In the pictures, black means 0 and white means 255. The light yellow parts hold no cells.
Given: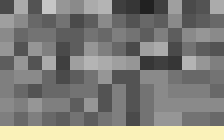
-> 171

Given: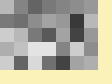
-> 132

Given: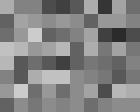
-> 130

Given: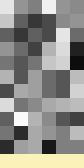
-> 148

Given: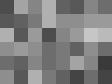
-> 164

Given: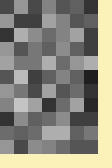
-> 150

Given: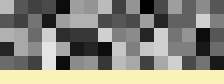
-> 86

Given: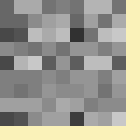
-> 170

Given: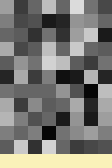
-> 60
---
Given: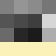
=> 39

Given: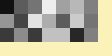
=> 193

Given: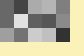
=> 204

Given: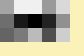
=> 187

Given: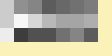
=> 113

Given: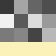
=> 134

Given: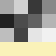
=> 67
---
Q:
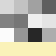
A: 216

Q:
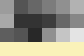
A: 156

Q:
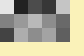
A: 229

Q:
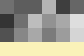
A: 112

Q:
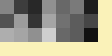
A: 133

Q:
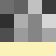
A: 110

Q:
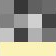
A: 137

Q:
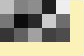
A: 192
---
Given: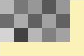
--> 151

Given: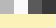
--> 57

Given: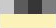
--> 125

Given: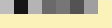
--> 159

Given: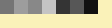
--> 17

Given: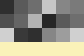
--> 122

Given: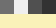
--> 50

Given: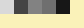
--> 23

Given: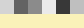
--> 191
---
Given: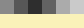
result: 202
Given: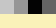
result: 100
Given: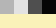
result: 6
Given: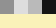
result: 20
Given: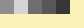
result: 54
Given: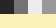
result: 153
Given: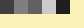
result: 30
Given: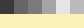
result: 186
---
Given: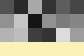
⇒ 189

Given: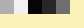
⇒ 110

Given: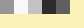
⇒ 150

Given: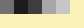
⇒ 112

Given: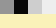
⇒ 149

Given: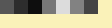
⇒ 119

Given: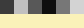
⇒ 119

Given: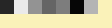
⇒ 147
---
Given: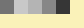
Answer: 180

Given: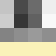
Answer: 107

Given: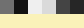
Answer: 239

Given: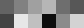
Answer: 160

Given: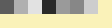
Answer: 226

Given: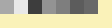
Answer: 61

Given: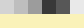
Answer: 156
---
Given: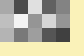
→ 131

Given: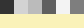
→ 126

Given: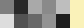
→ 190

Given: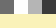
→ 58

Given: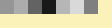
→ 127

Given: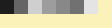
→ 228

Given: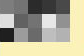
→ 73
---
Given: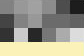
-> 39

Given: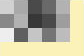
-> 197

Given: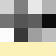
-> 159

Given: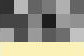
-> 154

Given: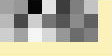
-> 245

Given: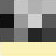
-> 37

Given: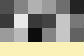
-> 12

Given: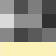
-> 90

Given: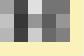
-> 205
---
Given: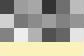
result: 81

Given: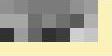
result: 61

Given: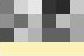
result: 98

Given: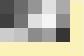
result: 139

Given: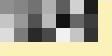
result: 241

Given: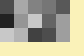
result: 65
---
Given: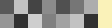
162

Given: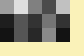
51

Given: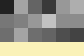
194

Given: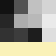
172

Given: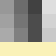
117

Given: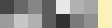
49

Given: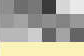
142

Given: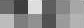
82

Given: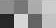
214
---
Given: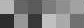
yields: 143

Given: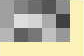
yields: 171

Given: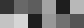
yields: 30

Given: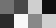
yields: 207

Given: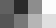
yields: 141

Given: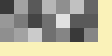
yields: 89
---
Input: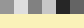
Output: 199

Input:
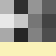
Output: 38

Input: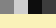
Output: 206

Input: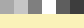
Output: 254

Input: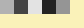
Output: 227

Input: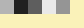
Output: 94
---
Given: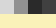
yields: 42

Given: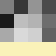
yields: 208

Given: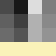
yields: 177

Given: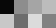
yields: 219

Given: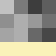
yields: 104

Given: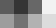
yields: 178

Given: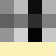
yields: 4

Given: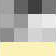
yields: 212

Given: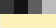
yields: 95

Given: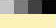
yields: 65
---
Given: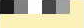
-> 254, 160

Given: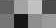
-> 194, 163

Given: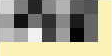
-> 241, 208

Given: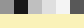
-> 244, 223

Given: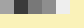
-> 238, 163

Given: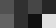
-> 224, 99
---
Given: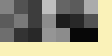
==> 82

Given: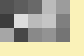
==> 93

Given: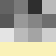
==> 122

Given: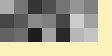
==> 117

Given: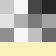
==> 246

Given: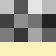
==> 85
